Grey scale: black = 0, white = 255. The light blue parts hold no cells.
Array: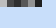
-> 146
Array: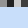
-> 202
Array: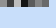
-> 133
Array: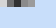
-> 139
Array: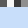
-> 59
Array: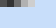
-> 177
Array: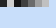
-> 160
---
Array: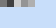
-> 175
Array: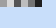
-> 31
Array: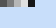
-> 21
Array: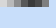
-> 126
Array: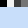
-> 117
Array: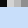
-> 143
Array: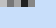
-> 134
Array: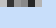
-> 180
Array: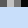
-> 8
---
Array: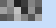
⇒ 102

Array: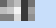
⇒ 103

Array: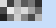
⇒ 218

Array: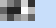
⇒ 185

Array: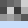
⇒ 87

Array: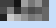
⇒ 63

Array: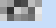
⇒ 173

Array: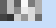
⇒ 96

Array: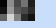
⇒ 3
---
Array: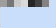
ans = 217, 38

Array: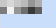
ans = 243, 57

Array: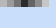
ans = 198, 43

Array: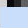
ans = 209, 11

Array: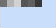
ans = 209, 56

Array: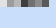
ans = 226, 62

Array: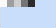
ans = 249, 43
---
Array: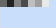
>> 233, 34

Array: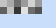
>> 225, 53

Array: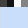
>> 251, 20

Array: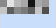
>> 227, 20

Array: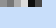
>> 219, 14

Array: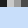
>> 201, 29

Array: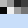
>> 239, 8

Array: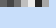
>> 236, 39

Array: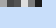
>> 222, 28

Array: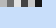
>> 226, 23
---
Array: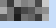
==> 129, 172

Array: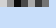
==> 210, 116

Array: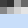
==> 62, 228

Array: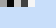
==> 162, 245

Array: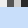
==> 238, 42

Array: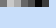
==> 118, 59

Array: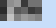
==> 58, 130

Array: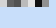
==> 212, 144

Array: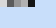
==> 216, 20
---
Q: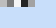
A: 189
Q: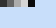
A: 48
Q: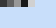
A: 54
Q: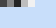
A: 68
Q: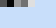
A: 84
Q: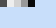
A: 77
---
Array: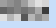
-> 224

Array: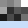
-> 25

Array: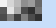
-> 76

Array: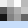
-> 21

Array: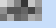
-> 114

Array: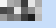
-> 157
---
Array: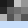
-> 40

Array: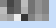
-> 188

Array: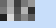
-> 120

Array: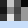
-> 21

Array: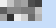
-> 94

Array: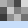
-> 85

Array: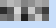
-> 45

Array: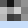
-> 194

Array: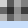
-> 102

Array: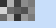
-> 211
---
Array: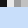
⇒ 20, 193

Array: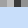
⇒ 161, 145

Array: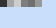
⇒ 50, 153

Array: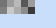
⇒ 116, 58

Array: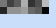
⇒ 118, 7

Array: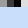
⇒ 157, 222

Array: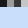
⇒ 24, 197

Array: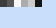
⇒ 60, 21

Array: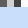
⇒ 94, 251

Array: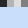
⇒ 39, 128
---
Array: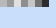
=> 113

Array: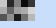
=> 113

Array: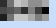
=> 127

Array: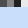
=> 33

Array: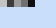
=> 112

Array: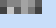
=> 119

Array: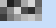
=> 200

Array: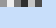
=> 197

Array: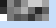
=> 109
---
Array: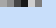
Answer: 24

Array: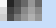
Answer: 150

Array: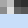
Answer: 223

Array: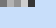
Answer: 147

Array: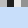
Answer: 32

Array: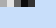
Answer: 101
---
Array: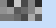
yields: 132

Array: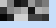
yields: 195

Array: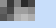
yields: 142

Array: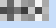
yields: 200

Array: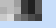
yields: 189

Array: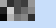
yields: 163

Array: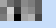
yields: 164

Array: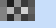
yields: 114

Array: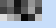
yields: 90
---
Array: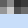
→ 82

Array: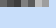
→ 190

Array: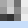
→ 112

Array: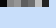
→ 192

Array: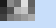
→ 154

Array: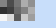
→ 201
